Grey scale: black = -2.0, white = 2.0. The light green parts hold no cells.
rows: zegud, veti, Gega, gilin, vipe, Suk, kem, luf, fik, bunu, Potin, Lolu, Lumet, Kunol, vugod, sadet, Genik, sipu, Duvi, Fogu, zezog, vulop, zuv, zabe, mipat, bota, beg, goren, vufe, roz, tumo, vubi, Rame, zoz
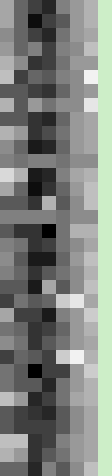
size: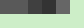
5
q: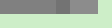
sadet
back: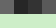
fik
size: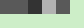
5
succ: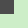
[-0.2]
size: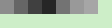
7
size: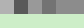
6

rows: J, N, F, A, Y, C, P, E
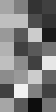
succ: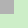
[-1.0]
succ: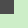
[-1.2]
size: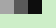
3

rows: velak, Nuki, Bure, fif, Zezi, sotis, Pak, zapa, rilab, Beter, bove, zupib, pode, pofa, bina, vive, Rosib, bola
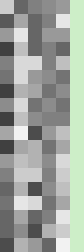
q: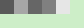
Nuki
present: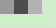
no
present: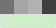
no
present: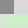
yes
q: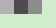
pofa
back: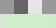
Bure
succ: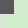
[0.6]

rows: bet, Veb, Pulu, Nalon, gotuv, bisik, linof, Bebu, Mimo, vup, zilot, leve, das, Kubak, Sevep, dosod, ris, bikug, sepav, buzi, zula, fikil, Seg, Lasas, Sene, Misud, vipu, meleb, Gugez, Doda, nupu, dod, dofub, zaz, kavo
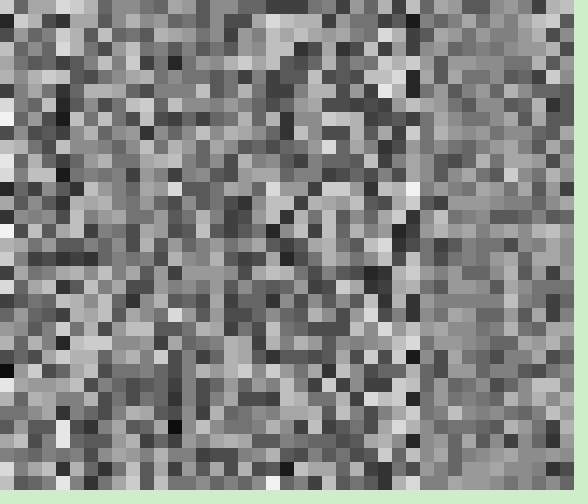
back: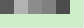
dofub
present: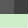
yes
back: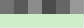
Sevep
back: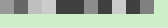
meleb
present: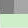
yes
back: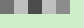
sepav

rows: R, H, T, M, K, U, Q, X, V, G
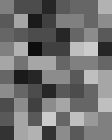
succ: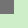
[0.6]
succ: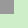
[0.0]
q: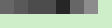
T
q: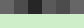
Q
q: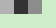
G

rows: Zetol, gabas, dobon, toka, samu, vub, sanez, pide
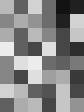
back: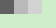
sanez
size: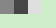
3
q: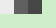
toka
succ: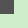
[1.1]
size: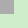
1

